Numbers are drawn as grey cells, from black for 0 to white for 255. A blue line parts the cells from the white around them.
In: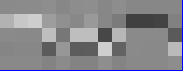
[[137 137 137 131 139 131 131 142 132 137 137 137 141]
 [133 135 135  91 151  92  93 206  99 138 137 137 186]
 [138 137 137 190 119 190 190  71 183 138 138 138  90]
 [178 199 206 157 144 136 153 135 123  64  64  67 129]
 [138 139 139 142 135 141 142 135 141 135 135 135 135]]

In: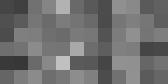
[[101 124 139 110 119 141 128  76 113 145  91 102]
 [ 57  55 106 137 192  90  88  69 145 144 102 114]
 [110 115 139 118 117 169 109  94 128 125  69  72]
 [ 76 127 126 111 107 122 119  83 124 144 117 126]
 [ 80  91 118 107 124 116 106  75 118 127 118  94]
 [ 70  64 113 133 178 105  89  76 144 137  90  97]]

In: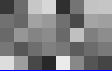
[[221 158  72  40 235 136  85  69]
 [119  87 110 128 119  92 108 121]
 [105 150 132 140 105 192 127 141]
 [113 103 162 153 112  73 164 159]
 [ 55 108 199 215  47 116 195 197]]

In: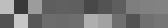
[[ 82 199  87 109 107 110 175 162 111  83 112 117]
 [190  57 156  94  96  95  72  83  94 126 129 130]]

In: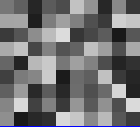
[[143  25  40  47 216 199 137 186  87  59]
 [133 217  65 129  57 150  89 145  77 218]
 [ 96 156  41  92  40 109  79 106 213  34]
 [ 64 123 134 203  27 107  95 193  58  38]
 [102  36 184 201 119 160 130  77  36  49]
 [170 194  70 130  83  99 192 158  79 169]
 [ 58  85 141 188 220  54  71  92  25  87]
 [165 166  30 125 160 128  80  58 207 197]
 [119  96  38  91  76 194 147  39 136  55]]

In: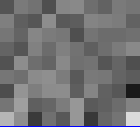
[[182 142  58 112  88 151  56 102 116 218]
 [117 159  95 102 124 151  90  96 108 131]
 [ 77 148 126 140 141  94 133  97  87  25]
 [118 111 139 143 124  89 121 119 100  92]
 [ 82 141 110 100 137 112 115  85 101  79]
 [100  85 129 108 128 114  95 110 123 137]
 [118 100 134 123 119  79 116 108 108 112]
 [127  95  86 141  89  93 132 128 124  98]
 [ 84 122 114  79 134 137 110  98 122 117]]
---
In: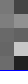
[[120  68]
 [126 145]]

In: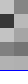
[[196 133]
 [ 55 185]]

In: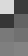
[[218  59]
 [ 54  99]]

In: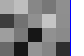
[[173 190]
 [ 61 114]]

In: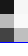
[[ 23 246]
 [186 249]]

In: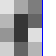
[[226 167]
 [183  54]]

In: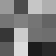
[[154  76]
 [117 129]]

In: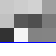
[[200 205]
 [193  88]]

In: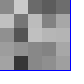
[[137 202]
 [192 118]]
